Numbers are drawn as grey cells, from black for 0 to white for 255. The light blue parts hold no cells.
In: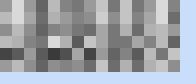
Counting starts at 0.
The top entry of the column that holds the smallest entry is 186
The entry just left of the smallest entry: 91
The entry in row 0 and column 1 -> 217
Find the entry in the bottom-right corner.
142
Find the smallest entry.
58
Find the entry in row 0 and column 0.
154
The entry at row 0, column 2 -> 154
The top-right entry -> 131
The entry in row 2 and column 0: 142
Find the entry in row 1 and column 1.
217
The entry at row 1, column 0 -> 186
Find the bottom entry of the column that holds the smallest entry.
142
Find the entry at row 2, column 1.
186
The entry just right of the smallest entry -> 80
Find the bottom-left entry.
154
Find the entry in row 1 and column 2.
166

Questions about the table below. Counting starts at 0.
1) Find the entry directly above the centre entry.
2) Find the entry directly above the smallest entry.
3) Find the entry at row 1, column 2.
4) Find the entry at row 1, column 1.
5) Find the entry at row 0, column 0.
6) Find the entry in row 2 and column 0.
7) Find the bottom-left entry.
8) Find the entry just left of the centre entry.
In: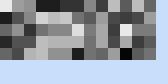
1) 114
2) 168
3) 135
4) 82
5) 233
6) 102
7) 102
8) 135

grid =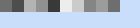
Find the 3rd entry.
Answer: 179
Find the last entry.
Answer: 110
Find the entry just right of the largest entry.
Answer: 203
